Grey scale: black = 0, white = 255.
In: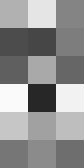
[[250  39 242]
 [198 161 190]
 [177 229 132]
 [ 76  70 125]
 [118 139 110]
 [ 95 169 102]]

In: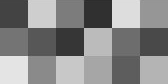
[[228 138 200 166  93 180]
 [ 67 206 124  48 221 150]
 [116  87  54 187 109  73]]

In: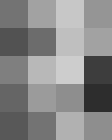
[[127 184 205  61]
 [115 162 199 149]
 [ 82 108 191 162]
 [ 88 115 177 142]
 [101 155 142  45]]

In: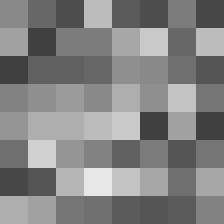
[[ 71  85 182 231 195 167 111 167]
 [149 174 174 188 201  64 161  64]
 [130 143 155 137 174 143 195 117]
 [111 209 149 130  97 124  85 117]
 [161  64 124 124 167 201 103 188]
 [174 161 117 111  91  85  91 130]
 [ 64  97  97 103 143 137 111  85]
 [137 103  77 188  91  77 124  71]]

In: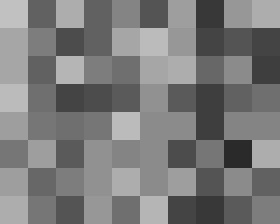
[[166  97 181 125 111 166 173 103 139  62]
 [193  97 173  97 132  84 158  56 151 173]
 [158 103 125 145 173 139 158  84 139  97]
 [158 118 111 118 187 139 139  62 132 132]
 [118 158  90 145 132 139  76 118  42 173]
 [173 118  84 151 111 181  68  56  90 125]
 [166 125  76  97 166 187 151  68  84  68]
 [187 111  68  76  90 145  90  62  97 111]]

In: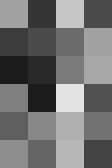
[[128  27 227  81]
 [161  53 198  75]
 [142 101 183  67]
 [ 95 135 175 114]
 [ 27  41 122 168]
 [ 60  75 107 161]]

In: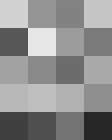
[[184 190 177 143]
 [ 87 230 155 122]
 [209 149 130 197]
 [ 64  79 115  39]
 [162 137 108 169]]

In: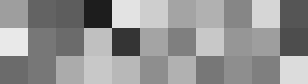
[[107 119 171 200 184 142 177 119 142 127 220]
 [233 119 107 192  52 164 127 200 150 158  77]
 [158  99  93  29 227 206 164 177 134 214  85]]
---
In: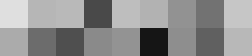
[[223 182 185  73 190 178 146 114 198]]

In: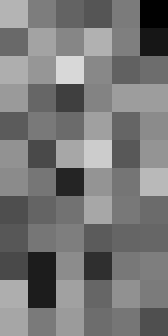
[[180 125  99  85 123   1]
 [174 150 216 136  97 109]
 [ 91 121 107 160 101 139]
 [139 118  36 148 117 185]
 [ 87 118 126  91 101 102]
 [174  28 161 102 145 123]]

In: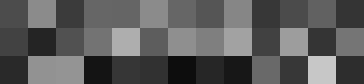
[[ 76 139  59 102 101 139 102  85 134  55  75  97  52]
 [ 41 146 148  20  54  49  13  38  23 105  55 199  45]]

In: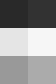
[[ 41  50]
 [153 171]]

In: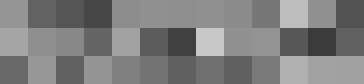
[[149  98  85  71 141 145 142 144 139 119 189 145  82]
 [105 151  97 148 128 115  96 112  96 122 176 162 160]]

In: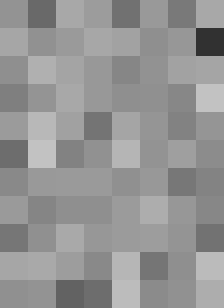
[[147 105 168 156 113 153 121 168]
 [143 176 164 152 134 146 162 165]
 [155 184 161 116 165 149 130 149]
 [137 153 154 154 144 152 119 131]
 [118 144 169 151 155 157 148 114]
 [144 147  98 109 188 139 145 173]]

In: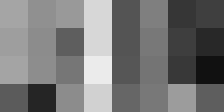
[[165 144 153 215  84 127  54  63]
 [164 141 118 235  86 116  56  17]]

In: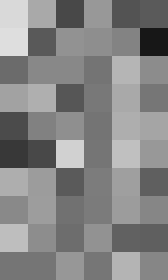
[[217 169  72 152  83  90]
 [107 136 136 116 181 140]
 [ 75 129 143 116 174 165]
 [174 156  90 124 159  95]
 [190 141 109 146  97  95]]

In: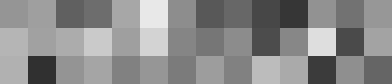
[[149 159  96 109 167 232 141  88 103  71  54 146 114 151]
 [177  48 148 165 129 150 123 157 129 188 170  59 143 101]]
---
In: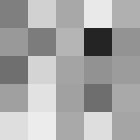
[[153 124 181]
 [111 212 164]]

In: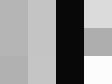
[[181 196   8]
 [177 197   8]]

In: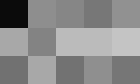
[[168 131 187]
 [113 168 114]]

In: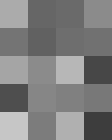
[[116  97 110]
 [165 139 183]]

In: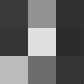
[[ 53 224  44]
 [187 109  54]]

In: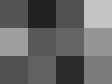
[[158  89 101]
 [ 80  97  42]]

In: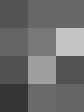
[[100 120 196]
 [ 81 159  82]]

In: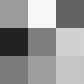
[[ 34 126 209]
 [123 158 197]]
